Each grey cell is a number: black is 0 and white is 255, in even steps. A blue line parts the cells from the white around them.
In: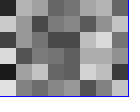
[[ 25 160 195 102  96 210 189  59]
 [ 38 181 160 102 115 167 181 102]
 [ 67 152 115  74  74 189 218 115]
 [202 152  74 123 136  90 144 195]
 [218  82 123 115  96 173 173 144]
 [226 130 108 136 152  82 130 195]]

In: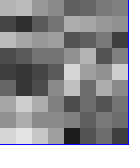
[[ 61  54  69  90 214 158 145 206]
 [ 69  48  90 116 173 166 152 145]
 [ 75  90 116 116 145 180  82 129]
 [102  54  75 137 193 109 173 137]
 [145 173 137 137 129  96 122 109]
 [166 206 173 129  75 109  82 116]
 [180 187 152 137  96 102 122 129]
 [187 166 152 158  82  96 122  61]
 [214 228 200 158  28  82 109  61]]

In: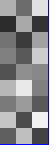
[[ 44 169  51]
 [ 82 143 136]
 [ 95 191  67]
 [115  59 162]
 [122 155  89]
 [128  89 205]
 [176 108 225]
 [183 233 128]
 [197  75 241]]

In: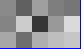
[[132 204  54 153 218]
 [138  96 159 126 118]
 [167 110 175 190 198]]

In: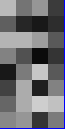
[[ 24 123 199  89]
 [ 66 172  31 130]
 [ 95  38  24  45]
 [102 172 206 193]
 [130  81  11  52]
 [136 150  52 123]
 [180 180 157  89]
 [186 116 150  59]]

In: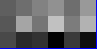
[[ 73  42  50   1  58  14]
 [ 87 165 117 193 124 178]
 [ 95 110 130 145 110 153]]

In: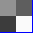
[[ 60 250]
 [146  94]]

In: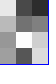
[[151 252 207]
 [159  86 219]
 [186 114 128]
 [232  73  44]]

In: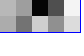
[[172 115 206 144 220]
 [184 158   5  79 244]]
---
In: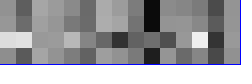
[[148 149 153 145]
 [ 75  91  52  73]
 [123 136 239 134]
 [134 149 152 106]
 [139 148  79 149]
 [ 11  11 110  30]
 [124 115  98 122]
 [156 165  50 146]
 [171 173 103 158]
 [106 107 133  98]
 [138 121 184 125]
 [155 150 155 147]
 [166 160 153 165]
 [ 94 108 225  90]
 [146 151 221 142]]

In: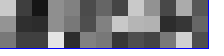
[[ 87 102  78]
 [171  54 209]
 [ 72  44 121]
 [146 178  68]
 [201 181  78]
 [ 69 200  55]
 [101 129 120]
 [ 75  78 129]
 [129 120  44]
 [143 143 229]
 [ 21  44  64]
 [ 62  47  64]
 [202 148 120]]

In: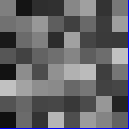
[[120 158  57 193 118  70  35  98]
 [ 51  59  58 109  62  66 151 132]
 [160 105  69  94 187 119  75 156]
 [135  64 161 133 177 104  56  78]
 [ 48  94  44 111 145 138  71 182]
 [ 46 152 129  99  76 142  69  51]
 [ 20 121 107  66 141 163 103 107]
 [127 113  25  86  18 193  83  16]]

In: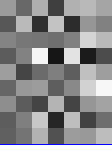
[[165 129 185  76 158 247 163 110 189]
 [185 150 212  27 192 210 150  66 153]
 [177  44 128 227  94 137  68 190 156]
 [ 63 195 111  22 127  94 180  38  81]
 [175  47 117 245 107 156  68 199 178]
 [104 186 119 130  69 152  92 127 116]
 [155  87 132  92 158 102 142  93  96]]

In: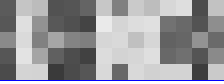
[[194 142 106 138 202]
 [ 76  83 147  84  61]
 [222 105 102 112 211]
 [215 114  98 104 211]
 [189 224 214 223 209]
 [202 221 192 214 217]
 [128 213 217 211 104]
 [199 234 214 220 217]
 [100  68 127  65  86]
 [ 85  80 132  77  75]
 [ 82  88 166  96  58]
 [188 146 129 165 211]
 [197 223 218 227 212]
 [ 91  87 138  86  75]]

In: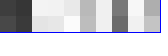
[[174 196]
 [247 241]
 [120 107]
 [240 240]
 [185 189]
 [233 251]
 [242 231]
 [243 228]
 [ 54  58]
 [ 62  72]]

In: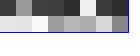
[[ 44 136]
 [ 60 215]
 [240 174]
 [ 43 182]
 [ 61 156]
 [ 64 249]
 [154 227]
 [ 59 228]]

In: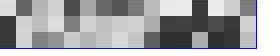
[[124 209 191]
 [206  56  55]
 [236  76  47]
 [ 59  56 174]
 [236  65  49]
 [233  63  48]
 [187 174  95]
 [121 208 197]
 [ 85 205 215]
 [103 192 194]
 [166 209 180]
 [ 76 126 200]
 [209 220 148]
 [181 189 130]
 [ 99 210 211]
 [221  56  57]]
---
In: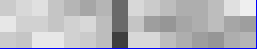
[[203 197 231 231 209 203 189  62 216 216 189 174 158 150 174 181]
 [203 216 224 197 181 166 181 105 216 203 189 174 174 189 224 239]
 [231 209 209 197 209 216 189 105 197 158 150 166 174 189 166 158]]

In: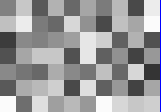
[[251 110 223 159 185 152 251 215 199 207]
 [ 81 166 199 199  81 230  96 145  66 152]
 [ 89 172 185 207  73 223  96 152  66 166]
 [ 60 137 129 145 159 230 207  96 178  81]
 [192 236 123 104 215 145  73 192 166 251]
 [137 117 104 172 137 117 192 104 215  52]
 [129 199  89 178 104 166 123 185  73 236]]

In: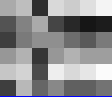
[[ 83 130 170  69  40  22  28]
 [ 62 122 143 143 109  89 122]
 [ 62 184 102 136  96  96 115]
 [198 211  75 238 217 230 251]
 [151 178  54 151 178 158 158]
 [170 190  46 217 204 223 244]]

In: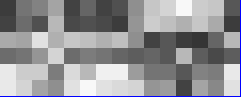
[[170 164 225 176 198 191 176 191 143  66  87  60  53 101 184]
 [233 204 204 124 218 184 240 240 156 116 116  87 130 124 233]
 [233 212 164 143 225 248 225 218 212 149 156  66 164 136 225]
 [108 116 149 212 108 124 116 101  93 101  87 184  93  73  93]
 [ 60 116 130 164  66 101  66  80 143 198 212 248 204 198  87]
 [ 66 108  80 184  73  80  73  60 149 204 191 176 198 170  60]]

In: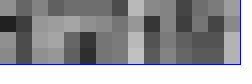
[[144  76 157 165 102  54 117 123 185  83 123  96  83  83 179]
 [ 33  62 151 157 165 144 137 117 151  54 131  62 117  69 137]
 [137  76 144 151  96  46 117 123 193  90 131 102  90  90 179]
 [144 102 131  96 110 110 110  76 185 137 131  69 110 123 157]]

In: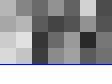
[[182 133 106 146  98 210  76]
 [167 182  91  68  83 146  83]
 [217 196  61 139 161  91 113]
 [204 225  54 106 154  41 119]]

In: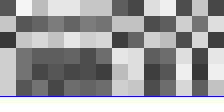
[[ 55 199 215 193 230 207 215  63 101 207 187  78 215  63]
 [ 86 245 187 230 230 199 199  93  70 222 238  78 199  70]
 [207  86 116  70 108 101 108 207 199  78 108 215  93 193]
 [199  86 101 124 101 124 116 193 193  78  93 207 116 222]
 [207 116  93  93 101  78 108 230 222  93 108 222  70 230]
 [207 116  70  86  70  78  63 187 222  63  86 238  55 238]]
